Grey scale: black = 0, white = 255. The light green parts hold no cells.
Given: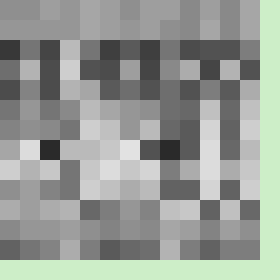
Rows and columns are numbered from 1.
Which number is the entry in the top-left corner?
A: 143
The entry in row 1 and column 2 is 143
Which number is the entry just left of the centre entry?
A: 192
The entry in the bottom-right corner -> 125
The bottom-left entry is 98
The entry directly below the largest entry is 199
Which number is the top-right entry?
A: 166
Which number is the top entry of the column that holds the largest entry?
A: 143
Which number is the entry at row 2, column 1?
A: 150
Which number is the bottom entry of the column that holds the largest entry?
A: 104
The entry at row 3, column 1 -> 56
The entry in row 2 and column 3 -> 150
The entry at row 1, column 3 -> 158
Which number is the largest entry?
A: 226
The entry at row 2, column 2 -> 150
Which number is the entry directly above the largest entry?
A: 150

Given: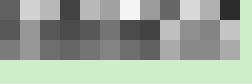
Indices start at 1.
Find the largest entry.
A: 244
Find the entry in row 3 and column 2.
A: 150
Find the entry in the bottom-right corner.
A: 170
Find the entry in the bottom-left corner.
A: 123
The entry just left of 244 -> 162
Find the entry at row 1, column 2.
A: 209
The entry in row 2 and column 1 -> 88
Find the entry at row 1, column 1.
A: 96
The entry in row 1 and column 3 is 184
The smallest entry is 44

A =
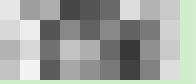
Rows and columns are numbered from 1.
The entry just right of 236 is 85
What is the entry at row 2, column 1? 215
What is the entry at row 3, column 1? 179
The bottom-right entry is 221
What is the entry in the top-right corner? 201
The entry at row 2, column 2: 236
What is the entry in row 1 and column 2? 158
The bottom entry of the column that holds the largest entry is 242
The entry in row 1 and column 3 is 173
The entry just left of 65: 121
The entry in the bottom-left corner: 194

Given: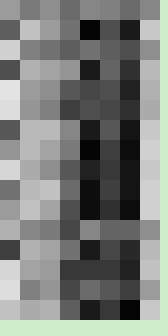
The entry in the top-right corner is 134
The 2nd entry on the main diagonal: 193
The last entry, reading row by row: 200
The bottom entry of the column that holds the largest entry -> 193
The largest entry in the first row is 155
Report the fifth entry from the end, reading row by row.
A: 94
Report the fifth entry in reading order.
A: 134
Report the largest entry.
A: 227
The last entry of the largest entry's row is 177
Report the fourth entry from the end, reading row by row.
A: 26
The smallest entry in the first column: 63
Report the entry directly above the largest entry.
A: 79
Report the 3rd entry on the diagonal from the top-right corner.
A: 94

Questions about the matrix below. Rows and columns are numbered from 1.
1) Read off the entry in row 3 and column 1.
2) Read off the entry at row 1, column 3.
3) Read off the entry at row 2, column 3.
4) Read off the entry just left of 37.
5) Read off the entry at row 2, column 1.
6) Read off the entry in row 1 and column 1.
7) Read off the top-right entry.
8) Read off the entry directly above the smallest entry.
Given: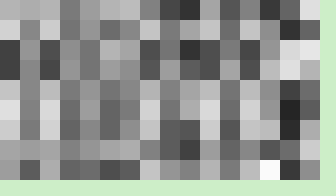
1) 65
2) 180
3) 204
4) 149
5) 210
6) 180
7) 223
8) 65

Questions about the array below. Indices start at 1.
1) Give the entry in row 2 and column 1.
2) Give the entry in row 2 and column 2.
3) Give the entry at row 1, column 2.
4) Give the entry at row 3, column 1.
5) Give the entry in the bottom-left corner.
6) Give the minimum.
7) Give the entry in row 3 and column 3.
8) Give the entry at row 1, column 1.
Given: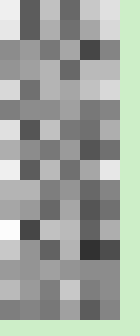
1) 231
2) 92
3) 92
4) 140
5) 126
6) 49
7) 120
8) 239

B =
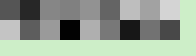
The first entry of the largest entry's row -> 85
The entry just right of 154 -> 2
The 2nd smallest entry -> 23
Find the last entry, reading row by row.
72
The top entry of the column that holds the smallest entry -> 128

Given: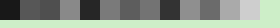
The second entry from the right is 170
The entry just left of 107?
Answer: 143
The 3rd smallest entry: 51
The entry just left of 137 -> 79

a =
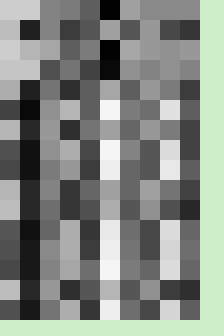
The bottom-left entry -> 80
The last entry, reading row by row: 94
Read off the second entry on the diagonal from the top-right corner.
72
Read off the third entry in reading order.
131
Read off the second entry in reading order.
205
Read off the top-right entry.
137
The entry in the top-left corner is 205
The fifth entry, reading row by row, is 94
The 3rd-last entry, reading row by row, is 72
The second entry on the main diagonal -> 32
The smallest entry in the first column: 66
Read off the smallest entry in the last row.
24
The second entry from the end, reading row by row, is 213
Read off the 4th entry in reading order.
123
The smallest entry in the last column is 40
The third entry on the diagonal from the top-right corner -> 152
